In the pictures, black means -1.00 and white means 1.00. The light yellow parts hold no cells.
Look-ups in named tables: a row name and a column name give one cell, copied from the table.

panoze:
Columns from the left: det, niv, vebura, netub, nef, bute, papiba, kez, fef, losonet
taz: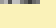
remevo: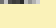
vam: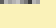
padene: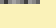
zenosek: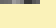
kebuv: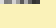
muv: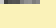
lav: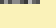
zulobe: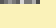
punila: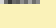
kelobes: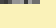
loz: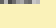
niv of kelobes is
-0.55
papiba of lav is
-0.55
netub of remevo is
-0.53
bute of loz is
0.33
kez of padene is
0.21
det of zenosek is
-0.19
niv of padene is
-0.55
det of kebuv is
0.71
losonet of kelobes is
-0.13
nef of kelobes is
0.16
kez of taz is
-0.54
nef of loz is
0.22
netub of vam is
0.40
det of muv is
0.58
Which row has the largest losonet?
remevo

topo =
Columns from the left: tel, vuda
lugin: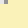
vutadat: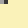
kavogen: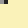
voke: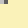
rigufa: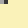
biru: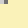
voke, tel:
0.53
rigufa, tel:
0.32
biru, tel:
0.63
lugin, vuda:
0.15
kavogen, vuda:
-0.73
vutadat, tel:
0.29
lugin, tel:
0.82
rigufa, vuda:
-0.57
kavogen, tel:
0.19
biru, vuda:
-0.12
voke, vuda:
-0.27
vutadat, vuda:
-0.57
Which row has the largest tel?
lugin

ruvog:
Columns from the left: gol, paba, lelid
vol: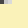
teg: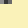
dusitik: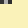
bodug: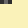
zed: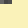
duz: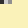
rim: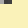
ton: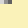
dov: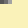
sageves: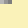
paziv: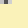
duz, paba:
0.62
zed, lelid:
-0.39
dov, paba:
-0.13
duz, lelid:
0.13
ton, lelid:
-0.24
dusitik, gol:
-0.59
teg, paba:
-0.56
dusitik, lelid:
-0.64
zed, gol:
-0.19
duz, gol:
-0.63
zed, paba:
-0.45

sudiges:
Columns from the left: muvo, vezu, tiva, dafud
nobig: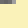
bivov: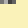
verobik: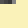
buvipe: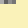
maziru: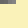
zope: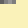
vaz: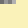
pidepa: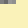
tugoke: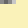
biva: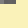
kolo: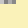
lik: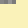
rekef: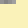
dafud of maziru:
0.03
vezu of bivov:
0.38
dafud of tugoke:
0.56
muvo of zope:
-0.24
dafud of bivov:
-0.23
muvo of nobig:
-0.15
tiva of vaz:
-0.01
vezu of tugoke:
-0.19
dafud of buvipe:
-0.08
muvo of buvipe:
0.36
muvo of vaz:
-0.13
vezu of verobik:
-0.47
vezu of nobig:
-0.21
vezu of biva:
-0.24
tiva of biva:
-0.22
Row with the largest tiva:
kolo

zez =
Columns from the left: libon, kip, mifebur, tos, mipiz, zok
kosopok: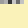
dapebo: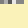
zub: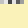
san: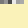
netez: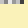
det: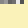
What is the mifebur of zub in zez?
-0.44
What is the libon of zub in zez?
0.52
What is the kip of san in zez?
0.18
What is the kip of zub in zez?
0.83
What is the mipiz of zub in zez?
-0.28
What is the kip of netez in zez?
0.04
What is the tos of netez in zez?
0.20

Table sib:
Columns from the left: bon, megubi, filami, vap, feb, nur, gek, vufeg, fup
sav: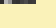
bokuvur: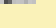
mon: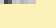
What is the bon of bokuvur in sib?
0.56
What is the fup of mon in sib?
0.56
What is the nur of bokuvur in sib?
0.52
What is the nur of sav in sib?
-0.49
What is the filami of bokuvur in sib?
-0.20
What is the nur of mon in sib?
0.41
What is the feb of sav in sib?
-0.61
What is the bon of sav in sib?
-0.64
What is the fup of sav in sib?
-0.53
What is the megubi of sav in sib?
0.45
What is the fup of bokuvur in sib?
0.51
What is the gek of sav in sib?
-0.40
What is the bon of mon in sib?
0.58
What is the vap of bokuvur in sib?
0.49
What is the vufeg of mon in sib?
0.58
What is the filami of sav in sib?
0.17
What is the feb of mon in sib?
0.60
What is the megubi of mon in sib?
-0.48
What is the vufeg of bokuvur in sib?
0.55
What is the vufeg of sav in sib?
-0.55

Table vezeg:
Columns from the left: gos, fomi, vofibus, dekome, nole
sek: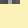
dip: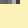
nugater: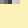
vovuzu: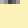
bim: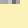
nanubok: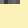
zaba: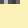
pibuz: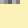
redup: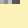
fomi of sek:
-0.41
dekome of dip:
0.37
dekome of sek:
-0.35
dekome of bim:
-0.14
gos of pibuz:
0.37
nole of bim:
0.30
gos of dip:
-0.17
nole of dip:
-0.51
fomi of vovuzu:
0.14
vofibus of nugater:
-0.53
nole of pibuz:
0.02
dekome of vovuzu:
-0.21
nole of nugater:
0.56
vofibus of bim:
0.51
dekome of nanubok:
-0.18
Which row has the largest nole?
nugater

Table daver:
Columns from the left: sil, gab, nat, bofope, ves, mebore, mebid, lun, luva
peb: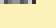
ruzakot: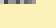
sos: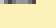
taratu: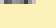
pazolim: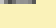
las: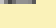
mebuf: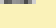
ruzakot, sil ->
0.54
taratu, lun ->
0.16
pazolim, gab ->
-0.04
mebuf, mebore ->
0.06
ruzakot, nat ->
0.19
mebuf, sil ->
0.52
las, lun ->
0.08
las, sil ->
0.52
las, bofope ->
-0.14
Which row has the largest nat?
ruzakot

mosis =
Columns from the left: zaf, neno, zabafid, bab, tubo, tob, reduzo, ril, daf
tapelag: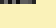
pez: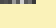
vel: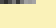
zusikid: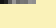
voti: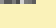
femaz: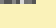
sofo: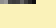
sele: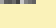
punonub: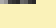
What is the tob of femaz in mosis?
0.69
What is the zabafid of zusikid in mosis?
-0.27
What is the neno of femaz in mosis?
-0.35
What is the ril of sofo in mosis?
-0.70
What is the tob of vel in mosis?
-0.07
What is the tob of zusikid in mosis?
-0.07
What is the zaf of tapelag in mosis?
-0.67
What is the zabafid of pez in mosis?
-0.45
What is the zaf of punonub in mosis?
0.33
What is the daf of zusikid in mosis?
0.12
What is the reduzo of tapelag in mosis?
-0.26
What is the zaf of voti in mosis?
0.13
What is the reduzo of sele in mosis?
0.02
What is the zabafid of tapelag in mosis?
-0.87
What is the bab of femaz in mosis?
0.05

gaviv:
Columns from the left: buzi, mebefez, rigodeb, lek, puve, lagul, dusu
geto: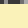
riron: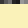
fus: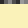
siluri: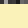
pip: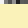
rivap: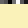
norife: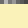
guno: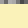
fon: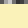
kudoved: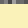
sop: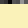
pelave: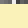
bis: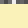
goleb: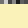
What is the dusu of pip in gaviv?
-0.31
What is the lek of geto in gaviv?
-0.56
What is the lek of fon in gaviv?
-0.13
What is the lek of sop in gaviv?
-0.33
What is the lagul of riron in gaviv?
0.19
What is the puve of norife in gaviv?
-0.20
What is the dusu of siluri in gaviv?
-0.28
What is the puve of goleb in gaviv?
-0.79
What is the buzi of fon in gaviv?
-0.32
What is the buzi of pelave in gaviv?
-0.04
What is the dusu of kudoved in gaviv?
-0.33
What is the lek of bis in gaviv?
0.86
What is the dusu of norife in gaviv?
-0.44
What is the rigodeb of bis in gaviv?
-0.13
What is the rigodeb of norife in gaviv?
-0.06
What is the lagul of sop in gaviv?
0.16

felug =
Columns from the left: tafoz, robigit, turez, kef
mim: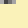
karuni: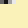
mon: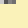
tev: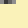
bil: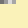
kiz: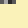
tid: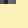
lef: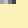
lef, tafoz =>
0.27
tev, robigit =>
-0.54
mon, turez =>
0.03
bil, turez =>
0.72
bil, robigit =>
0.22
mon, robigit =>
-0.34
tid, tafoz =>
-0.31
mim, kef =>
0.29
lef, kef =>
-0.47
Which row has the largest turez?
bil

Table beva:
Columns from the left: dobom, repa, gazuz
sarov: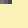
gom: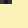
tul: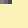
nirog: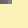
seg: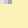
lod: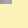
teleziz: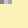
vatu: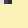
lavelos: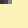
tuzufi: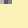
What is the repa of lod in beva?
0.31
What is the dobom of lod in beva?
0.20
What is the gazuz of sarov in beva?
-0.44
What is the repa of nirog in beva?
-0.15
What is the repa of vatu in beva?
-0.46
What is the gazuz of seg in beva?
0.32
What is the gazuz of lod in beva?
0.30

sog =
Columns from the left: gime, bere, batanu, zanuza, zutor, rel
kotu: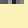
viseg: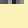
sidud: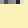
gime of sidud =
0.22
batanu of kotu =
0.20
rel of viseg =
0.14
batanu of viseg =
0.22
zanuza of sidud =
0.15
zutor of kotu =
-0.14
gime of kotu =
-0.25
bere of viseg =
-0.33
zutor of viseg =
-0.18

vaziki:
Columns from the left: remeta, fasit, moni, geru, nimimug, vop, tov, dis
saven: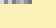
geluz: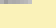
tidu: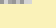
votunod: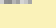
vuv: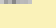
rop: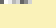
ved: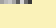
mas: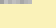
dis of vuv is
0.54
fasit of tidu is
0.67
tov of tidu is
0.66
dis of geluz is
0.53
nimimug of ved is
-0.27
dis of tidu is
0.68
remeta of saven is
0.70
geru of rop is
0.44
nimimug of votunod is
0.26
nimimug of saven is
0.30
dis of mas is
0.47
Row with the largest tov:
tidu

